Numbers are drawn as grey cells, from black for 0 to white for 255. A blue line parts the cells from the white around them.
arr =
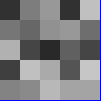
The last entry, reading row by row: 164
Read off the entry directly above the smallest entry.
145
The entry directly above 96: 152
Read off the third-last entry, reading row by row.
184
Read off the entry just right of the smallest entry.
96
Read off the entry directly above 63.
177
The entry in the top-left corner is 49
